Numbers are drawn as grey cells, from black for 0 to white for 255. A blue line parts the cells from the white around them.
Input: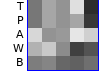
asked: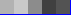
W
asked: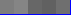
B
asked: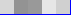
A
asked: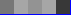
P

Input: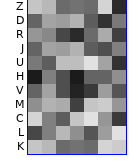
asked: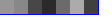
R
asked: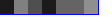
H
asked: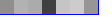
M
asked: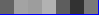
D
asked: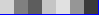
C

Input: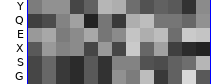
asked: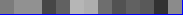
Y
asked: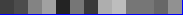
Q
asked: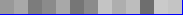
E
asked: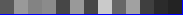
X

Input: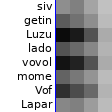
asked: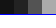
vovol
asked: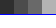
Vof
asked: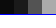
Luzu
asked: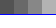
lado
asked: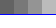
mome

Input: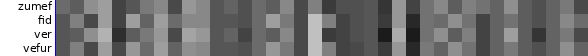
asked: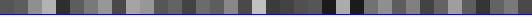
ver
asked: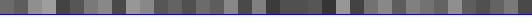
zumef

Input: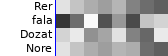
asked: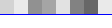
Dozat
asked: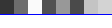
fala
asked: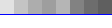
Rer
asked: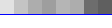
Nore

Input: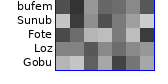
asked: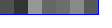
bufem
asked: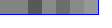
Loz
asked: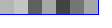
Gobu

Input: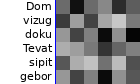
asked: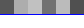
sipit
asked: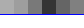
Tevat
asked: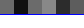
Dom

